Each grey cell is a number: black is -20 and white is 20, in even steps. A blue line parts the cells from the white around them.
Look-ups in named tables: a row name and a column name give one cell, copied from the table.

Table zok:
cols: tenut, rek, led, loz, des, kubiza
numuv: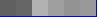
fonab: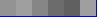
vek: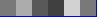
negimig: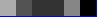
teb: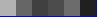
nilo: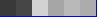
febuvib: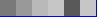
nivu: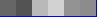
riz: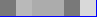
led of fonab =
1
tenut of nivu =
-4
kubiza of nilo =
7
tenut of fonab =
3
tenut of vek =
-1
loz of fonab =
-3
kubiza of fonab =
5
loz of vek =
-10
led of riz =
7
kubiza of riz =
14
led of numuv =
8
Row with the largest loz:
nivu

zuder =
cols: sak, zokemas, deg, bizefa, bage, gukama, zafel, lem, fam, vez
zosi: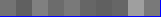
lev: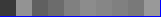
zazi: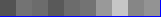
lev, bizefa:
-3
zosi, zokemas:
-5
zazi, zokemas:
-2
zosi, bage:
-1
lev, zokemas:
3
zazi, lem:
11
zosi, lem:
-4
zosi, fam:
5
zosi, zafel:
-5
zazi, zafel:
4
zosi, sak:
-2

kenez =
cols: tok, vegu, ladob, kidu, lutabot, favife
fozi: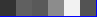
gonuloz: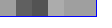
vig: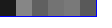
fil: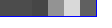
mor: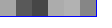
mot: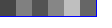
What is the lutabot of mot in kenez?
10
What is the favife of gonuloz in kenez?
5
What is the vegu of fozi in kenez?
-5
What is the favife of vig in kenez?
-6
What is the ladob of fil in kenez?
-9
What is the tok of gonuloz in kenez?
5
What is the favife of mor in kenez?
1
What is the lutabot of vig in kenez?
-1

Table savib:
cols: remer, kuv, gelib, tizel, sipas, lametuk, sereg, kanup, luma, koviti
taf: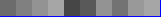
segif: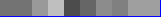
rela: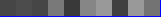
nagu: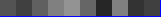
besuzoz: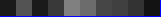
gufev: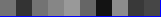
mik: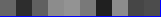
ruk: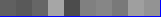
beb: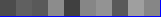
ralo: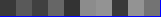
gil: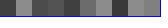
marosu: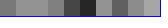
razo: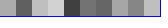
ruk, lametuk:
0
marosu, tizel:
0
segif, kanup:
0
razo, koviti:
10
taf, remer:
-3
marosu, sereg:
3
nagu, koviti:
-10
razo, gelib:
10
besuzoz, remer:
-16
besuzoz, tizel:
-11
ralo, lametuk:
2
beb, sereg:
3
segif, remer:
-2
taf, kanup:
-2
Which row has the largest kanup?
razo

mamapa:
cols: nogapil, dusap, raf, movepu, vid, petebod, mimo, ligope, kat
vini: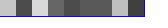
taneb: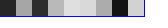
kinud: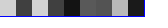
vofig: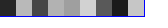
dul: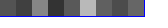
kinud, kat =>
-16
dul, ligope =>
-8
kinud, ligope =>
9
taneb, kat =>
13
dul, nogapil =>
-7
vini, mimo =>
-6
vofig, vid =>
5
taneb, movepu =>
9
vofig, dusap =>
9
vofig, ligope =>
-16
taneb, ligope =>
-17
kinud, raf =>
13
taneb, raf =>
-13
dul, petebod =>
9
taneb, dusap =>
6
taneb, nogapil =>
-14
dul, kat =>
-4
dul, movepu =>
-12

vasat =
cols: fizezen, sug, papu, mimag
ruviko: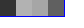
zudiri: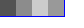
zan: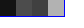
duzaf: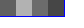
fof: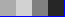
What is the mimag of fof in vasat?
-14
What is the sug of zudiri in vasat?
2
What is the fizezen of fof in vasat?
7
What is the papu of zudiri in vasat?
12
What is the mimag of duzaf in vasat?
-9
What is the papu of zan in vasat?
-10
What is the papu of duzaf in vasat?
-3
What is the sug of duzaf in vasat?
8
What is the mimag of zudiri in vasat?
4
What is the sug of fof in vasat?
13
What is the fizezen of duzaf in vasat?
-5

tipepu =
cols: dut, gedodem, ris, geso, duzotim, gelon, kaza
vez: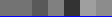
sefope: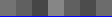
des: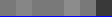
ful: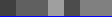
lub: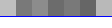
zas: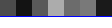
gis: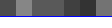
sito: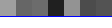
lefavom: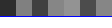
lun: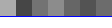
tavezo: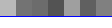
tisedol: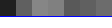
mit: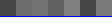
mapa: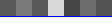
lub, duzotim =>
-1
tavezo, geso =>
-7
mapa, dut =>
-6
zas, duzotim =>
-3
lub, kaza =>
9
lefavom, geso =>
1
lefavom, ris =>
-10
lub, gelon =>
-4
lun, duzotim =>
-4
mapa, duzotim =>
-9
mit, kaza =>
-1
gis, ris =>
-6
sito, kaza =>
-7

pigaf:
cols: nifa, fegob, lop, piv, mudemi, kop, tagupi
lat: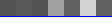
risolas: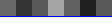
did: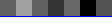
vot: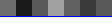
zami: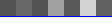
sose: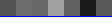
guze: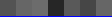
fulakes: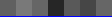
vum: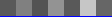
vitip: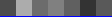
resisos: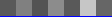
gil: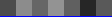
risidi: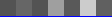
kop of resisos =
11
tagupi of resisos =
-4
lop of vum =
-7
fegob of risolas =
-12
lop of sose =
-4
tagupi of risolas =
-6
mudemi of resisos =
-6
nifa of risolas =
-4
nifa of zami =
-7
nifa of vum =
-6
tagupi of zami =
-5
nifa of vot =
-3
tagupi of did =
-7
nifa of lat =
-7
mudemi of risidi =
-6
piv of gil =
3
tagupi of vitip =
-6
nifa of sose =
-7
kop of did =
-20

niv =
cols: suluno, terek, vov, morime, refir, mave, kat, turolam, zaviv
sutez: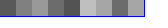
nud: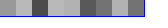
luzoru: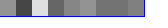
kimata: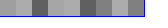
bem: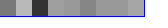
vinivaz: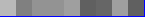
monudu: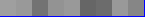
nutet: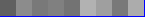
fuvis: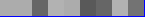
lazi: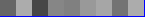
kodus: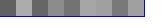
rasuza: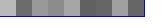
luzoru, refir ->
1
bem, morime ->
5
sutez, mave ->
10
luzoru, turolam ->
-2
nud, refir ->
8
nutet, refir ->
-2
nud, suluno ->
4
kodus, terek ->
7
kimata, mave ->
-5
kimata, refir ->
7
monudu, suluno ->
5
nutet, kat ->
5

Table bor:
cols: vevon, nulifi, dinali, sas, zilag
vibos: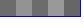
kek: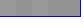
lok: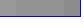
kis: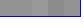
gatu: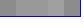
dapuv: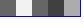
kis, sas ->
2
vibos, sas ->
4
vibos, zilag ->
-4
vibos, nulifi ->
3
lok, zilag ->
2
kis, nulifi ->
3
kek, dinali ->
4
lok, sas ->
3
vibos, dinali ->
-3
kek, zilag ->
3
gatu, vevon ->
2
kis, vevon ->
3

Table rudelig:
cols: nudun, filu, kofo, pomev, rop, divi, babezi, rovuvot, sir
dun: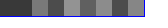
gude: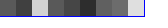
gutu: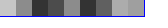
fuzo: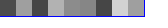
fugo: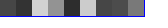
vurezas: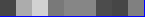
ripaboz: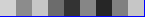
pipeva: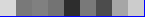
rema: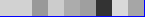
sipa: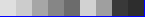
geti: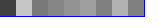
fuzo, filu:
5
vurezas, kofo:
13
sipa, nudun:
15
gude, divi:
-13
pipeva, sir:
12
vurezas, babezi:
-8
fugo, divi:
12
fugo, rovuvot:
-8

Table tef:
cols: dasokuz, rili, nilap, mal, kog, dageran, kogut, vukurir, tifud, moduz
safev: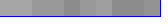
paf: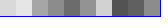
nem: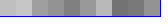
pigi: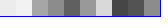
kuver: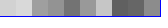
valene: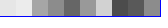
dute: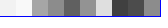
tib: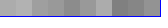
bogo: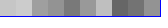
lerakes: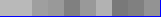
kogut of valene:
13
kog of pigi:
-5
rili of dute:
19
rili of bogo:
12
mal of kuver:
3
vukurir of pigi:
-9
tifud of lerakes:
0
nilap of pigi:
6
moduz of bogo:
3
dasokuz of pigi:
17
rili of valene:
17
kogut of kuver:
11
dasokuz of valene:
16
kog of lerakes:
0
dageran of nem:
4

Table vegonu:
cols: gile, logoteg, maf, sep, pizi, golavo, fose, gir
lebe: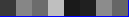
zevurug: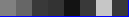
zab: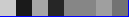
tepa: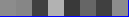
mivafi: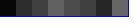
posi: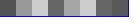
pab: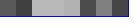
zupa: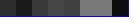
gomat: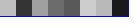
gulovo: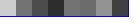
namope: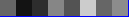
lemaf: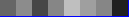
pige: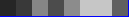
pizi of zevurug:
-17
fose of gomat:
9
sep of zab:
-14
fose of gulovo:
3
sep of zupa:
-9
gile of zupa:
-13
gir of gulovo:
-10
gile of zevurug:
0
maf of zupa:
-11
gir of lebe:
-4
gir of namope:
2
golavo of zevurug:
-11
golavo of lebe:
-15
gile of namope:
-4
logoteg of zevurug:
-4
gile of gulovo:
12

